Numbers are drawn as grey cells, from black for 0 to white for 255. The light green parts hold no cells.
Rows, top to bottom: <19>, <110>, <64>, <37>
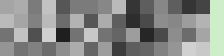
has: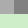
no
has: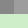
yes
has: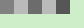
no

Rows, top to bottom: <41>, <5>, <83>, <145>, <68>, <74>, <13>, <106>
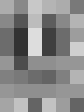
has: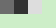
yes
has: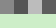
yes
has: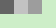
yes
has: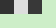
no
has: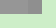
no
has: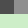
yes
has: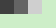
no

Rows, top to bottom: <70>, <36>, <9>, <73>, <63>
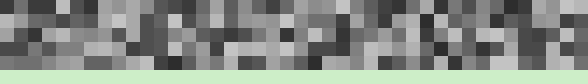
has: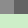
yes
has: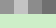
yes
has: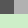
yes

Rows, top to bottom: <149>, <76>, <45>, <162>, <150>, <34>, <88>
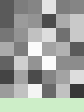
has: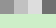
yes
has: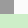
no
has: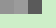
no
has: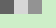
no
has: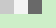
no
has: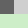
yes

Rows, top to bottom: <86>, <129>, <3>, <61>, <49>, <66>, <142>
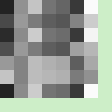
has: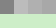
yes
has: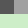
yes
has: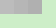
yes

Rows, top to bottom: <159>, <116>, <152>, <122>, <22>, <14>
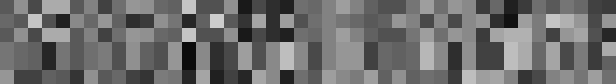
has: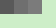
yes
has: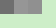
yes

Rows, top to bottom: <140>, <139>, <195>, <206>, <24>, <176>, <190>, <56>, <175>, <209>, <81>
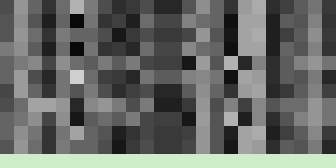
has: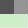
yes
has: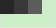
yes
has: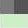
no
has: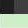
yes
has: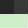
yes
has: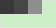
no

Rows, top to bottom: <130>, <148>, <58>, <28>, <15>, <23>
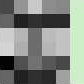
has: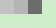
no
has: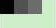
no
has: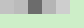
no
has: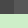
no
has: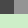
yes

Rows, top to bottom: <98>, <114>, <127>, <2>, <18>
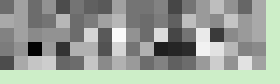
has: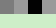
no
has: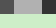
no
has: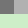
yes
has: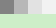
no
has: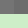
yes
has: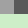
no
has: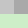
no

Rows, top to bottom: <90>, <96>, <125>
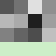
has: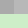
no
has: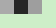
no
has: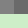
no
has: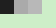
no
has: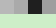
yes
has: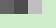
yes

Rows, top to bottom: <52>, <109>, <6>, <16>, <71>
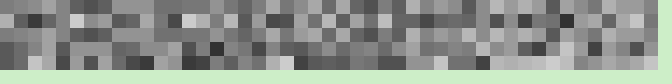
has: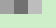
yes
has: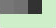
yes
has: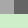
yes
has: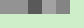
no

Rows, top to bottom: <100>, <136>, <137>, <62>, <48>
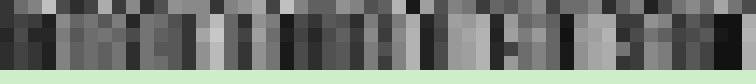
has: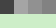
no
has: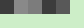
yes
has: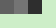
yes
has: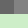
no
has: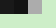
no

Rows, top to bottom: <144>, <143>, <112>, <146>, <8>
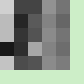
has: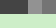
yes
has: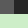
no
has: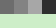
no
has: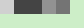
yes
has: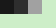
no
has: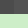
yes

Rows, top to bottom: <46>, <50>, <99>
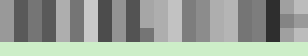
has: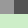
no
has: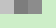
yes
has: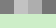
no
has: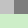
yes

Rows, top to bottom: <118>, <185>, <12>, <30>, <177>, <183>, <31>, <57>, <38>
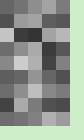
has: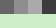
no
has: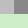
yes

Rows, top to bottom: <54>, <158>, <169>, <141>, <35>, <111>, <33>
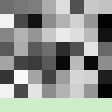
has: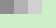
yes
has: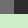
yes
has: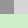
no

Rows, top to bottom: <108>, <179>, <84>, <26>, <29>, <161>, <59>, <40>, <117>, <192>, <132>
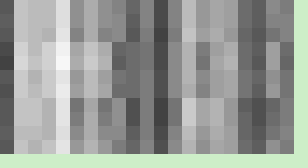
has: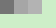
yes
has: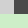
no
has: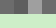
yes

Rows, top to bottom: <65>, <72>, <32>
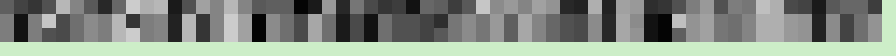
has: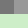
yes
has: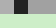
no
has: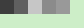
no
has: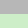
no
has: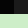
yes

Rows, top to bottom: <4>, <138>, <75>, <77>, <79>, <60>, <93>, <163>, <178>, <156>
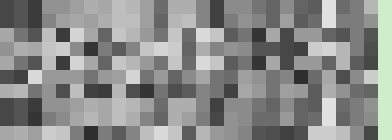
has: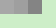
no
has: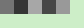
yes
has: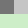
yes
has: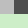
no
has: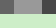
no

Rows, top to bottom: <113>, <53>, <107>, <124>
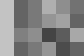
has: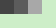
yes
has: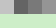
yes
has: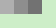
yes
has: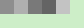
no
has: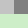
yes

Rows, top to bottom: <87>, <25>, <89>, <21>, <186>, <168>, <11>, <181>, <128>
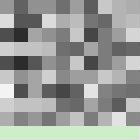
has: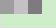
yes
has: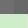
yes
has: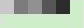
no
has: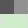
yes

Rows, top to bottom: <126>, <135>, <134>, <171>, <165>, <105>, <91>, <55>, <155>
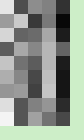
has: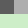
no
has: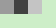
yes
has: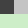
yes
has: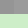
yes
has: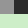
yes

